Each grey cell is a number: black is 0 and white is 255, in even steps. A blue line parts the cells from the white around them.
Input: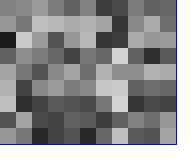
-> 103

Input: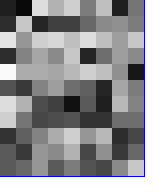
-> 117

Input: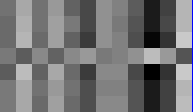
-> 181

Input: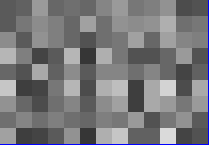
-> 82

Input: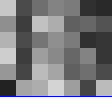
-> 41

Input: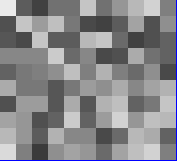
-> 127
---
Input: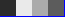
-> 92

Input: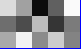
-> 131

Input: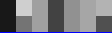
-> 80

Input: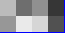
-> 81

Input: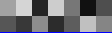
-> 133

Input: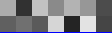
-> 69

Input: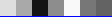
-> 99

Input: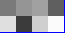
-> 251

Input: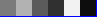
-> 13
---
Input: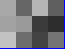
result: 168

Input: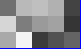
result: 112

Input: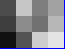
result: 76

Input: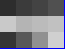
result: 45

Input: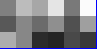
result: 128

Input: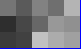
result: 117
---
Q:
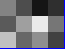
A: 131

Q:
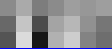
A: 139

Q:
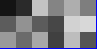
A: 20

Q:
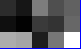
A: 44

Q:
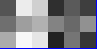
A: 84

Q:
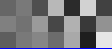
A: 102

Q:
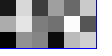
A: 24

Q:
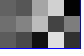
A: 98

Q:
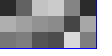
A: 43
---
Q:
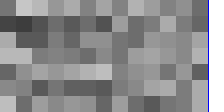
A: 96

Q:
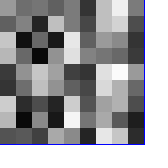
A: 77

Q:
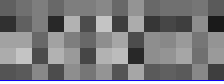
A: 148

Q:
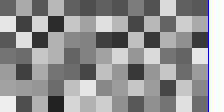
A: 156

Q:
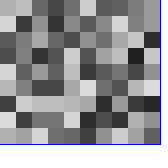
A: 39

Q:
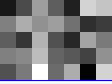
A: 122
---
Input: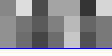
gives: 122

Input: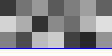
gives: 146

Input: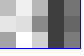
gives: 123

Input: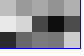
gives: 205

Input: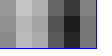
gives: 118

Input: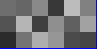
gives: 69

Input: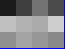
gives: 137

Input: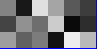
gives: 185
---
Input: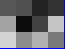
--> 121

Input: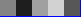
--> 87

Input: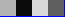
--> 95

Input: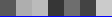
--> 203

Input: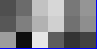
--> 66

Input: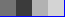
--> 212
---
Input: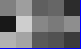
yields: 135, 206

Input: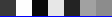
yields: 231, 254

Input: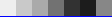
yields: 114, 238

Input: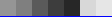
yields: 61, 230

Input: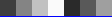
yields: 250, 250

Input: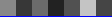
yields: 34, 196

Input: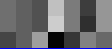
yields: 205, 205
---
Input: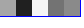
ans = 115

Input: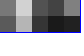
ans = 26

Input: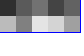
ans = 212

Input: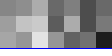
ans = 113

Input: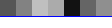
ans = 101

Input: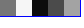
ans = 75

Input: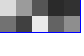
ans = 99
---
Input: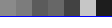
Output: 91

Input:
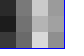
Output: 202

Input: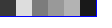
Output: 124

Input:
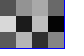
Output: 169

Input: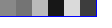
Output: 186

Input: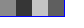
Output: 196

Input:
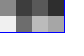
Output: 89

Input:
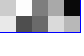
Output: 126

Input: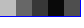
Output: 55
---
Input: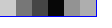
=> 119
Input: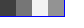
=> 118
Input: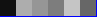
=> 173
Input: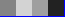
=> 211
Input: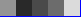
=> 41
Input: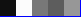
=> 252
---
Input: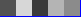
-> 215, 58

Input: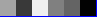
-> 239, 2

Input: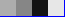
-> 231, 19

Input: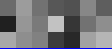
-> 194, 32

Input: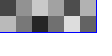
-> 221, 38

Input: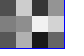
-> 241, 25

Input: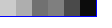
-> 203, 12
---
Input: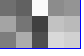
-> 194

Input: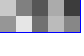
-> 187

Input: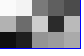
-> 43

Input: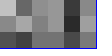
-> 42

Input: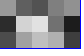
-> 113

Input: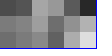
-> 145
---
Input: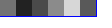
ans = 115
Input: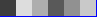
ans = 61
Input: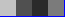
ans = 195
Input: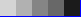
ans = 212
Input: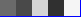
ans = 106
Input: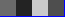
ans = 106
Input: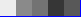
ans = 237
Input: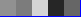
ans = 145
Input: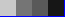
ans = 201
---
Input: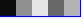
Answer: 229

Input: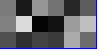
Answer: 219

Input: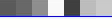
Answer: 249

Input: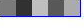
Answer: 191

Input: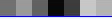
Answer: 199

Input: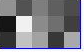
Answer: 241

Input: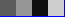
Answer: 207

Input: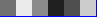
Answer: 236

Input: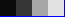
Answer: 226

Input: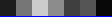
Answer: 203
